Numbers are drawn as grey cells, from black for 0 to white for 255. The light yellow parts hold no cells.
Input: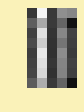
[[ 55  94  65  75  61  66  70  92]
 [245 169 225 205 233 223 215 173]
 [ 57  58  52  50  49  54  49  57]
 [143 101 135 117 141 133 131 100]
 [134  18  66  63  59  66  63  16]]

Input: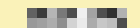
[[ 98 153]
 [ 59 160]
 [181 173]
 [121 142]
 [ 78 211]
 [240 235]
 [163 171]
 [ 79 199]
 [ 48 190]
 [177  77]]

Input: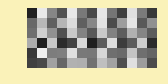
[[ 32 104 111 173  56  64]
 [233 184 207  31 239  73]
 [134  96 145 200 125 161]
 [ 82 181  80  43 127 102]
 [232 220 201  67 224 177]
 [121  96 131 216 121 175]
 [ 73 135  88  31 120 113]
 [230 227 202  93 214 191]
 [117  76 130 221 111 162]
 [ 63 157  93  60 106  79]
 [223 229 177  92 196 224]
 [122  89 133 205 111 157]
 [ 56 144  92  43 100  76]]

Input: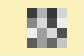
[[ 60 136 238  92]
 [176 217 159 157]
 [ 55  75 216 104]
 [212 238  80 197]]

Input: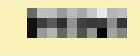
[[105  16  16]
 [191  61 154]
 [189  89 180]
 [154  47 101]
 [186 145 160]
 [168  65  81]
 [198  56 149]
 [233  60   6]
 [182 141 162]
 [189  54 133]]

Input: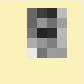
[[104 103 118 172 233]
 [ 62 149  36 150 117]
 [ 44 112  45 127 155]
 [187 157 184 181 154]]

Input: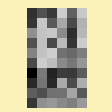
[[ 48  53 144  81 131  73   1  41  93  54]
 [ 82 198 195 193 194 205 121 117  79 144]
 [ 57  89 200  73 207 189  34  40 113 152]
 [206 168 139 186 113 138  60 171 114 137]
 [ 97  74  45  52 105 119  57  76 166 126]
 [200 178 183 204 125 150  91 174  88 153]]

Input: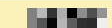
[[129 131]
 [185  86]
 [ 51   6]
 [174 181]
 [  2  93]
 [141  47]
 [ 79  42]
 [147 239]]

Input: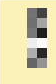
[[115 112 120 238 175 102]
 [ 67 164  30 251  40 148]]
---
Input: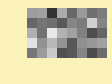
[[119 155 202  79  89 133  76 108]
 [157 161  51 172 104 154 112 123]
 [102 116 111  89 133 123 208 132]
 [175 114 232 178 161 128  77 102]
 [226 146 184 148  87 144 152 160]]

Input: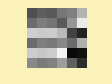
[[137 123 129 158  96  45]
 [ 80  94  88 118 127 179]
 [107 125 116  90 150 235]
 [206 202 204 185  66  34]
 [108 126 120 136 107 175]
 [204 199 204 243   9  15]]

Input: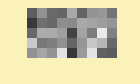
[[146 165 147 226  55 154 228  97  92]
 [ 94 146 106 102 168  99 147 151 116]
 [ 57 111 104 142 138 168 164 157 149]
 [105 172 171 159  66 163 124 234 129]
 [201 119 127 145 100 149 199 182 105]]

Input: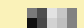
[[ 16  72 210 191 130]
 [122  78 226 198 129]]

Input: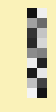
[[244  20]
 [ 19 239]
 [161 106]
 [ 52 196]
 [ 41 214]
 [140 128]
 [237  34]
 [ 27 231]
 [192  67]]

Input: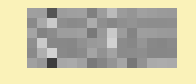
[[160 151  60 167 170 161 121 133 148 165 119 146 170 172 170]
 [159 158  84 156 159 160 128 156 186 155 149 160 157 154 153]
 [138 169 202 142 138 140 172 143 135 143 147 142 141 141 142]
 [164 131 140 157 157 160 121 153 201 156 132 158 157 154 153]
 [143 202 136 136 135 145 153 156 209 139 135 149 136 134 138]
 [138 175 210 137 134 139 164 146 163 139 140 142 135 135 136]]

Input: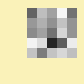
[[195 124 195 215 191]
 [100 190 161 246 114]
 [152 176 145 194 147]
 [139 161 114 213 147]
 [243 221  36  93 236]]
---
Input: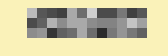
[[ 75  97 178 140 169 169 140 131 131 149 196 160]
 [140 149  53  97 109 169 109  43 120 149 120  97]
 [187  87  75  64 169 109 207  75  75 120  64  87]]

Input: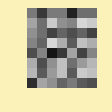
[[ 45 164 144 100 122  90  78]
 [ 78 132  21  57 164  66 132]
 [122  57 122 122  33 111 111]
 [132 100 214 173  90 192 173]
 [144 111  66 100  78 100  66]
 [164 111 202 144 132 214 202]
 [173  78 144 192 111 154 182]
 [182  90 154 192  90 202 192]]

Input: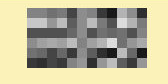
[[ 57  47  69  57 131 150  47 150 188  93  57 150]
 [ 81  81  81  81 104 141  81 113 104 113  81 131]
 [113 104  69 104  57 141  93  47  25 188 104  25]
 [131 131 113 122  69 141 131  57  25 179 141  47]
 [141 160 169 160 188 131 160 179 219 113 150 169]
 [199 199 150 188  93 141 188 122  81 219 179 122]]

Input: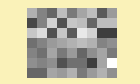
[[ 72 131 210  81 198 189 102 189 189]
 [102 102 165 154 177 121 154 177 143]
 [112 131 154 165 177 189 177 131 143]
 [131 112 165 121 154 102 143 165 121]
 [143 131 143  81 112 112  62 165 255]
 [177 131 102 189 121 165 189  90 154]
 [198 220  81 198  90 232 210  62  62]]

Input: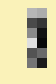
[[ 74  54]
 [ 83 105]
 [117  27]
 [138  18]
 [182 172]
 [223   8]]

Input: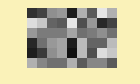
[[ 29  58 143 164  17 187  79 221 199]
 [ 40 112 152 164  29 187 100 100 187]
 [ 49  67 143 152  29 176  90 230 176]
 [152 123 123 123 164 112 123 143 112]
 [176 134 112 112 176  90 134 134  90]
 [221 199 100  90 230  79 152  40  67]]

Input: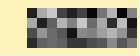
[[ 32 169 200  67  32  67   8 117 180   8 129]
 [ 44  97 107  97  55  55  77  87 138  87 117]
 [ 77 148 107  87  20 138 129 158 180 148  55]
 [169  32  97 180 129 200 107 169  44 189  20]]

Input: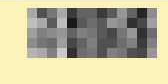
[[140 118 109 159  71  99 128  81  81 109 128  59 128]
 [159 128 140 150  99 128 118  90  71 118 150  49 109]
 [169  81 118 169  59  99  99  59  90 150  99  38 140]
 [180 169 128 201  49 109 118  81 128 118  81  71 150]
 [189 169  90 189  26  90 109  90 150 140  49  71 159]]
